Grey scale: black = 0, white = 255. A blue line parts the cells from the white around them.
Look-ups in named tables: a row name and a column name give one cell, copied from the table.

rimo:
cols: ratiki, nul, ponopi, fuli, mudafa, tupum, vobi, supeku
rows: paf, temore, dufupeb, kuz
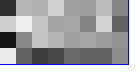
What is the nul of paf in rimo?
181
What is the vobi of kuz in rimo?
98
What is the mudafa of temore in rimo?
168
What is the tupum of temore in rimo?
132
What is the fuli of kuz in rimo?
72
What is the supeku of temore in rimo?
99
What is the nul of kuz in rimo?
98
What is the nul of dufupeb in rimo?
137
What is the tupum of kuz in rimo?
98
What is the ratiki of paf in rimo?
48
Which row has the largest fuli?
paf

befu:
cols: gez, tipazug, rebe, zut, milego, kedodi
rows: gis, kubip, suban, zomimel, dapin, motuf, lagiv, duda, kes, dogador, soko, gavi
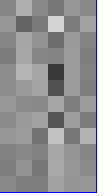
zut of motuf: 83
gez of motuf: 141
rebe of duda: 161
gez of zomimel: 124
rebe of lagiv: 138
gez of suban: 134
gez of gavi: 137
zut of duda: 85
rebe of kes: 114
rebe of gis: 138
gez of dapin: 142
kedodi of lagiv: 155
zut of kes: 194
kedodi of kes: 178
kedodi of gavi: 149

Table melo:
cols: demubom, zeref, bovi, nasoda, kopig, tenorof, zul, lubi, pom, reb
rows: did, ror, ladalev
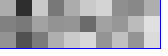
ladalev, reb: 219
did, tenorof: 202
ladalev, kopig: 202
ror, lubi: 151
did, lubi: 143
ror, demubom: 129
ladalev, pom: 148
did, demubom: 173
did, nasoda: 120
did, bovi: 201
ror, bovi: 162
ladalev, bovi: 123
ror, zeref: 121
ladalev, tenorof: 216
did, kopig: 172
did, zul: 212
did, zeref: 46
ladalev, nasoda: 175
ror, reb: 224

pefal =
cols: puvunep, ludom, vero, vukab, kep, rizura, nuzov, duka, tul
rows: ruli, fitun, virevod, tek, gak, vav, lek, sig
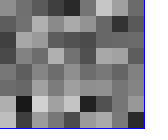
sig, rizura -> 155
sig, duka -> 121
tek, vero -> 109
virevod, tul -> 107
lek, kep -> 196
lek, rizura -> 33
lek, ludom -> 24
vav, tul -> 132
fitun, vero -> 176
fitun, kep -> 170
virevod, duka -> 105
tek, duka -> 162
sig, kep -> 76
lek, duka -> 118
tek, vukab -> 176
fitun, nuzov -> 103
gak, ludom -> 94
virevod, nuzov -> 103
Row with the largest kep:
lek

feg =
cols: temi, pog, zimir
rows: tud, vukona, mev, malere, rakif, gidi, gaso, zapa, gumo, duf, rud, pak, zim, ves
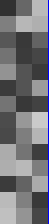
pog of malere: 59
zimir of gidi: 156
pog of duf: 116
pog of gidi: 84
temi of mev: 87
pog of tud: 103
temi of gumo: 73
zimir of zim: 57
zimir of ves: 70
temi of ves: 192
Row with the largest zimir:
zapa

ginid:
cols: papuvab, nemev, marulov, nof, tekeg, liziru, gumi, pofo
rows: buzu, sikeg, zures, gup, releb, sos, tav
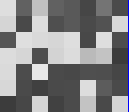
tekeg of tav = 75
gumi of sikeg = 82
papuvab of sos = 215
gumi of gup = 195
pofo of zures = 77
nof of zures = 214
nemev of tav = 71
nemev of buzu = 97
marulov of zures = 217
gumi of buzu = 116
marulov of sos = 64
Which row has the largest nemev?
zures

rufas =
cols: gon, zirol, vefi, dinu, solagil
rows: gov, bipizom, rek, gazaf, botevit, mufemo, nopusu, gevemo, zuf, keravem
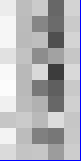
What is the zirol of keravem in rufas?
196
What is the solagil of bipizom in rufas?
202
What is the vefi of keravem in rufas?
198
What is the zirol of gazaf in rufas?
194
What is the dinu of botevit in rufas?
60
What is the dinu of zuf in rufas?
119
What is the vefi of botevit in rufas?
217
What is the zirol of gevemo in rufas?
203
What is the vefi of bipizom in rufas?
134
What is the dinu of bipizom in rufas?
107
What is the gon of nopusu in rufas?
240
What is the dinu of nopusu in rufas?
103
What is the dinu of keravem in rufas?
156
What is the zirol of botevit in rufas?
185
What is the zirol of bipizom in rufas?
187
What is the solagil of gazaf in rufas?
198
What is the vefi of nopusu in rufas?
177
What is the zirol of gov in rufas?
189
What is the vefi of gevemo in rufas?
185
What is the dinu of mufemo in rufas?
95

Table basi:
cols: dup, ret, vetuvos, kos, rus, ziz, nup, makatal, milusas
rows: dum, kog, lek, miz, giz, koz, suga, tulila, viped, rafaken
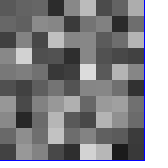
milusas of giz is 134
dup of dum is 89
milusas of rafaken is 57
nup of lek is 91
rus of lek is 134
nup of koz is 135
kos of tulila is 182
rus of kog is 58

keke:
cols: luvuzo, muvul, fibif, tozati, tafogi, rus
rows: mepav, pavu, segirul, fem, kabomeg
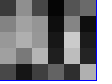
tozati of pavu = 14
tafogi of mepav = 84
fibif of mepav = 70
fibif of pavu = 149
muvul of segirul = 175
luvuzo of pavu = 131
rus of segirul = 27
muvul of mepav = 143
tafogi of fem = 189
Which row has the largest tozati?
kabomeg

